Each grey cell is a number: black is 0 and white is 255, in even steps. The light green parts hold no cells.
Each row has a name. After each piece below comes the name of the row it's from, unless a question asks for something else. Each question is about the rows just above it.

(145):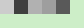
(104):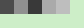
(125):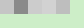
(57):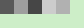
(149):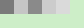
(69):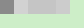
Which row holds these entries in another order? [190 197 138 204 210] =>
(125)
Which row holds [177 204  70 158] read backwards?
(57)
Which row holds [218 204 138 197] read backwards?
(149)
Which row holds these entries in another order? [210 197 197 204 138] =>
(69)
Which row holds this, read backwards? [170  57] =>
(104)
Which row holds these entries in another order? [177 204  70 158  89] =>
(57)

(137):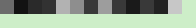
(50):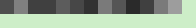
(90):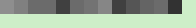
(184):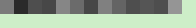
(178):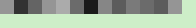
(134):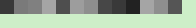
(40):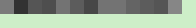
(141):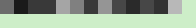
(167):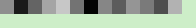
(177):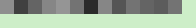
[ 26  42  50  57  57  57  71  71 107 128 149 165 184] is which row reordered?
(141)
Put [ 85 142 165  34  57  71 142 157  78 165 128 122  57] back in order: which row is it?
(134)

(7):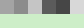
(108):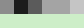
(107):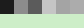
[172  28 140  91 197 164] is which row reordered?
(107)
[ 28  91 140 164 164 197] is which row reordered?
(108)
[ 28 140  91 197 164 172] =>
(107)
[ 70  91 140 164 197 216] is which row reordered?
(7)
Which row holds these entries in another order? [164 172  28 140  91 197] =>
(107)

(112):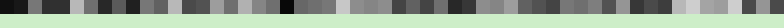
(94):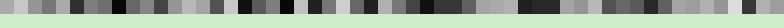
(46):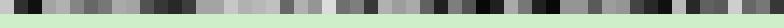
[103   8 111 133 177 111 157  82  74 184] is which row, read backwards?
(112)
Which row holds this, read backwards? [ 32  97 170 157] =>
(46)
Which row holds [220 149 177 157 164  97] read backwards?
(94)
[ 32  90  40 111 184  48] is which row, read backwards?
(112)
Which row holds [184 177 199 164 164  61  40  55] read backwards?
(46)
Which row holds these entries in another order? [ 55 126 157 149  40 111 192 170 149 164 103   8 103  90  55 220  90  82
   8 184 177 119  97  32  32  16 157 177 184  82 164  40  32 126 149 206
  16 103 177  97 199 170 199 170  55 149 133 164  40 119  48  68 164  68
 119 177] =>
(94)

